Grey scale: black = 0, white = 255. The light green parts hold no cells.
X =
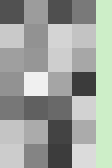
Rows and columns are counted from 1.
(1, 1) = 81
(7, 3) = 60
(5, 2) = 96
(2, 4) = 195
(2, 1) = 201
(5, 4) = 210
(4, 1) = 146
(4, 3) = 165
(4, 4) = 59
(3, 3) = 206

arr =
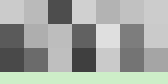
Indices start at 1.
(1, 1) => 203
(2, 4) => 97
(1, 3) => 77
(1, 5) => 179
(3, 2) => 107
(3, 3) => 191

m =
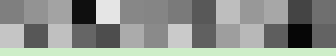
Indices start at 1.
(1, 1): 127
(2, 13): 6
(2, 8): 202
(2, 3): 192
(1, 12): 167
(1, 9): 88
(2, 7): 138
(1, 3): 163
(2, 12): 94

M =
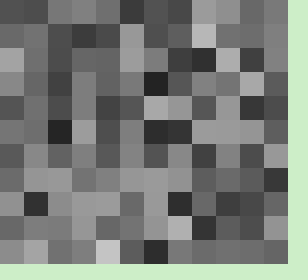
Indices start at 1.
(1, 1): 81
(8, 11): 91
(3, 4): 102
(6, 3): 37
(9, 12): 102
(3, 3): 76
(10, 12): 147
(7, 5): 88
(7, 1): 89
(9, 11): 72
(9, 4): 153
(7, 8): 136
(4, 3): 65
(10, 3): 123
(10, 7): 148
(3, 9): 48
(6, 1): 117
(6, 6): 126
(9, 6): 105
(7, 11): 76
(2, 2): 114
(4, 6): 121
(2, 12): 127
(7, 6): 131
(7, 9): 65
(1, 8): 72
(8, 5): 128
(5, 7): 168
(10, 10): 92
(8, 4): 115
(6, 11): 149
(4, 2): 102
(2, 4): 60
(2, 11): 109

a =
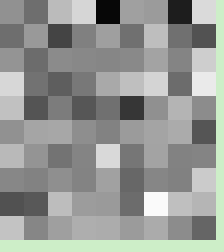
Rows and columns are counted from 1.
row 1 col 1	145
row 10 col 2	134
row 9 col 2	88
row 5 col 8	180
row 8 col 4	131
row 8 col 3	143
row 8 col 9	203
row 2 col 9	82
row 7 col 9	132
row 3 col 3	139
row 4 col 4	120
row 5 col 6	54
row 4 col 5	169
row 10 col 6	155
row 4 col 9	234
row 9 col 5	154
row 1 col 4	214
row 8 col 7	134
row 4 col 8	108
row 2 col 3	68
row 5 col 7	144
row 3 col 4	136
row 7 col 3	115
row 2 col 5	159
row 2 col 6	112
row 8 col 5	161
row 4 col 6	191
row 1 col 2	110

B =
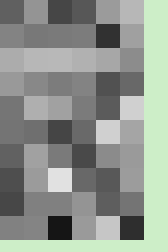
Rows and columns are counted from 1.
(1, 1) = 96
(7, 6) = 154
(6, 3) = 69
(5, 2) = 175
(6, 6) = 165
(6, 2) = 111
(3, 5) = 167
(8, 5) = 88
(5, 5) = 91
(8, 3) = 225
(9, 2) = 128
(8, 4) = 104
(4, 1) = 153
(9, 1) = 71
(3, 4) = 177
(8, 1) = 78
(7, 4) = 73
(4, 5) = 81

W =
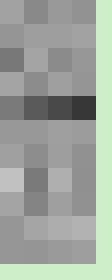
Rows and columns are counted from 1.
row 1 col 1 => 162
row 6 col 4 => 156
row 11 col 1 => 150
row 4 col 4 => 149
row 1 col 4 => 146
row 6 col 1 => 152
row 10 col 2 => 165
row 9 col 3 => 159
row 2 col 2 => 158
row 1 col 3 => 153
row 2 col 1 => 149
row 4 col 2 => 140

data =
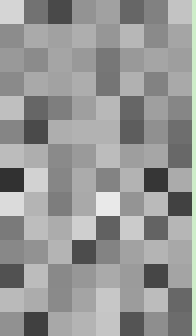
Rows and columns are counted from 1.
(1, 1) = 213
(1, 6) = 102
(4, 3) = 162
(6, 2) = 74
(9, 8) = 65
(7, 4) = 154
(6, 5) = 178
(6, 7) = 144
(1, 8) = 195
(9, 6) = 148
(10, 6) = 203
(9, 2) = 180
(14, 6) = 84
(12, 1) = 81
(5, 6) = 102
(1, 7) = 129
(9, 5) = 233
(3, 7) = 165
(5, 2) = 102
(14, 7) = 142
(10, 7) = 99
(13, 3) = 138
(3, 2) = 139
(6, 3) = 174
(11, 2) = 146
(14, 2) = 64
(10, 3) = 172
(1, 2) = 114
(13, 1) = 186
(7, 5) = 188
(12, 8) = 164
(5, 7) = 159
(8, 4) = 171
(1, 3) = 73

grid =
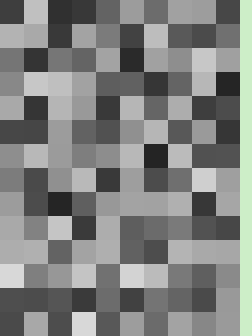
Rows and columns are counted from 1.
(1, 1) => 62
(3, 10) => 160
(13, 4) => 58
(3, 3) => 118
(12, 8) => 121
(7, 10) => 82
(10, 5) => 173
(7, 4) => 126
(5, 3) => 181
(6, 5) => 81
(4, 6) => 97
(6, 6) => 144
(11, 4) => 163
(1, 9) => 157
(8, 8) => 111
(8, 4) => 185
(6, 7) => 182
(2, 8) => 89
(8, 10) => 159
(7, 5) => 141
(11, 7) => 77
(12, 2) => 127
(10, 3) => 197
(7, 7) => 36
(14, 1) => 74
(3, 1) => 117
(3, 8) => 142
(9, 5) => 152
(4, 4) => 162
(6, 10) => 54
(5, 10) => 76
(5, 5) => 57
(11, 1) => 173

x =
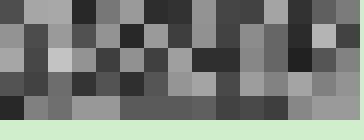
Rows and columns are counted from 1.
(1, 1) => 78
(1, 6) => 155
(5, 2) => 129
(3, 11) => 134
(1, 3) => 169
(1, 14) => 94
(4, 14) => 127
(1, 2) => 167
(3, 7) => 65
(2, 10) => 67
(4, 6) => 47
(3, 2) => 71
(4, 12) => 130
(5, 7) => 91
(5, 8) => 90
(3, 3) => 194
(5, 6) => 90
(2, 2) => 77
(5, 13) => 134
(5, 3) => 111
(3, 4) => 147
